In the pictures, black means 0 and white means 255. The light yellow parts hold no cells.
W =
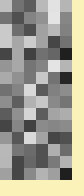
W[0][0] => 191
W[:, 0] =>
[191, 115, 202, 202, 69, 149, 170, 113, 142, 92, 69, 150, 184, 183, 160]
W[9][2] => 213
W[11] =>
[150, 87, 217, 163, 70, 80]
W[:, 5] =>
[181, 134, 129, 114, 31, 181, 38, 141, 117, 173, 139, 80, 108, 178, 31]
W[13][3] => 81
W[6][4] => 115
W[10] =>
[69, 134, 65, 139, 134, 139]
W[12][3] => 81
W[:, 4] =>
[226, 228, 184, 70, 102, 228, 115, 129, 137, 164, 134, 70, 175, 122, 159]
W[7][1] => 132
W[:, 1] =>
[114, 80, 110, 167, 168, 168, 145, 132, 94, 144, 134, 87, 118, 70, 70]
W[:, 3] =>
[185, 146, 161, 162, 113, 132, 199, 90, 199, 93, 139, 163, 81, 81, 179]
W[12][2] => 107

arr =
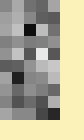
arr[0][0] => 135
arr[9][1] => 136
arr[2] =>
[164, 192, 14, 189, 113]
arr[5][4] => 199
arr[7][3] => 126
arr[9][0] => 165
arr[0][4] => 165
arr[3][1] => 144
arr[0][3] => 101
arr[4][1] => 195
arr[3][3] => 128
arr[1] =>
[159, 175, 135, 95, 90]
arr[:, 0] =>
[135, 159, 164, 128, 146, 92, 162, 148, 131, 165]
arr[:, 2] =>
[113, 135, 14, 124, 86, 147, 133, 142, 107, 136]

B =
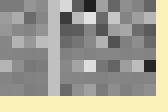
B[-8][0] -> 123
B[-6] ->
[150, 137, 132, 148, 192, 91, 93, 131, 84, 158, 167, 109, 90]
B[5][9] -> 100
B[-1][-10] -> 129
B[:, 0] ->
[123, 156, 150, 134, 133, 180, 132, 135]
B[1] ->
[156, 172, 107, 134, 192, 59, 185, 225, 106, 199, 132, 158, 182]
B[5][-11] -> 120
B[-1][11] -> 135
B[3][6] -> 117
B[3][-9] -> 192
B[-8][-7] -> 92
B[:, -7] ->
[92, 185, 93, 117, 134, 164, 133, 144]
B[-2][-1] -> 133
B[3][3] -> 188
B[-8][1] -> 123
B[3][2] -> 152
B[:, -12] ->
[123, 172, 137, 179, 132, 142, 127, 136]
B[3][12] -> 105
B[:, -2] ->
[131, 158, 109, 141, 133, 189, 131, 135]
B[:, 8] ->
[161, 106, 84, 178, 134, 118, 130, 123]
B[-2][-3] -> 132
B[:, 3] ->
[139, 134, 148, 188, 131, 124, 131, 129]
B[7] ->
[135, 136, 126, 129, 192, 106, 144, 160, 123, 142, 128, 135, 143]
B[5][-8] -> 136
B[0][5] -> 216

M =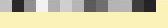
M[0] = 194
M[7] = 92
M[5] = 207
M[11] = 61

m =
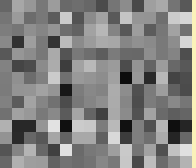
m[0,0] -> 102
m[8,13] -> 113
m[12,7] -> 120
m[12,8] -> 125
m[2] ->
[125, 118, 143, 133, 149, 110, 98, 162, 183, 132, 87, 157, 92, 119, 162, 113]
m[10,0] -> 177
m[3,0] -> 137
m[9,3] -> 121
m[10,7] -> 200
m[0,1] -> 167
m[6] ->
[124, 144, 108, 128, 203, 112, 153, 148, 141, 161, 13, 152, 41, 184, 68, 77]
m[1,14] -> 203
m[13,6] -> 108
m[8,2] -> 163
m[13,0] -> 103
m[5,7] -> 185
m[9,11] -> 82
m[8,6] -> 120
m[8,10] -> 134
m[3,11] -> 144
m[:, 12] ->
[159, 148, 92, 138, 142, 99, 41, 123, 124, 163, 80, 111, 162, 189]
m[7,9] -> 172
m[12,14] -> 194
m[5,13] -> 156
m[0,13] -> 169
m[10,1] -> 40
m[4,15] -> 78
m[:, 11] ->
[73, 149, 157, 144, 104, 148, 152, 80, 77, 82, 127, 127, 117, 73]
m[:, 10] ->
[140, 196, 87, 134, 105, 76, 13, 141, 134, 139, 17, 60, 201, 199]
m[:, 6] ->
[110, 83, 98, 139, 121, 162, 153, 124, 120, 165, 203, 168, 106, 108]
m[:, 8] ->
[75, 162, 183, 170, 93, 147, 141, 131, 143, 64, 124, 96, 125, 135]
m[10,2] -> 40

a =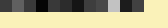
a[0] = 59
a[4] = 57
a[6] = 21
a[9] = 194

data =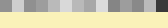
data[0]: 145
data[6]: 185
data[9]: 133
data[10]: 157
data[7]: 167

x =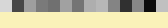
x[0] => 215
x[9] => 132
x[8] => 183
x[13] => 192
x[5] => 161
